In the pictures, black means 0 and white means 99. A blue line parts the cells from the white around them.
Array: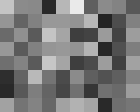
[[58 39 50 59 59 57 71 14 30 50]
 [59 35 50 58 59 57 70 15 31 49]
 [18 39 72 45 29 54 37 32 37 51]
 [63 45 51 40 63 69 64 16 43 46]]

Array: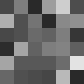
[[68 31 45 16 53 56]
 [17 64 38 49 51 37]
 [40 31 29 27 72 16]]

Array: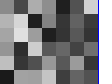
[[70 83 12 51 21 38 23]
 [58 18 80 34 40 26 43]
 [10 63 62 76 24 39 32]]

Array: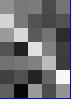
[[82 47 32 27 32]
 [32 13 87 50 24]
 [25 31 14 40 96]]

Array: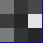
[[23 15 88]]

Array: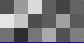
[[89 77 30 36 62 35]]
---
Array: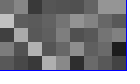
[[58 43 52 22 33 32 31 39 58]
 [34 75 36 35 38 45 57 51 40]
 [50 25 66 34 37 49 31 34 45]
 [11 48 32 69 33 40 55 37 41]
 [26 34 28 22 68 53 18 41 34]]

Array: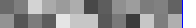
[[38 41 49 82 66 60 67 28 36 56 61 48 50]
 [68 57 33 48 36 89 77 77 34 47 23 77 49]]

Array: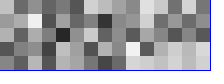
[[46 75 41 56 39 47 33 81 73 63 53 87 78 44 82]
 [55 60 67 93 32 62 40 50 20 53 58 81 43 59 42]
 [34 69 38 67 49 15 56 79 38 55 35 65 52 33 52]
 [84 33 50 55 26 74 62 32 69 53 94 35 69 80 72]
 [81 52 37 71 33 70 64 46 27 41 83 80 75 82 73]]

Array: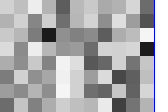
[[42 81 74 92 70 36 72 78 66 69 83]
 [32 69 81 52 80 43 71 82 55 86 61]
 [95 78 71 48 10 56 50 54 36 67 73]
 [11 85 54 92 71 58 60 42 82 81 83]
 [77 67 55 78 51 94 86 34 40 81 45]
 [74 48 81 56 65 93 81 61 85 28 37]
 [83 61 54 70 55 95 81 43 39 77 38]
 [70 42 76 50 67 80 74 71 91 25 45]]

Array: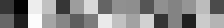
[[29 21  1 92 75 21 61 84 39 56 55 33 56 51 58 73]
 [70 40 12 98 64 52 36 48 91 75 63 81 20 51 12 79]]

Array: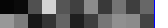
[[40  2  4 31 82 33 25 54 22 45 24]
 [26 59 48  9 20 39 12 24 46 56 54]]
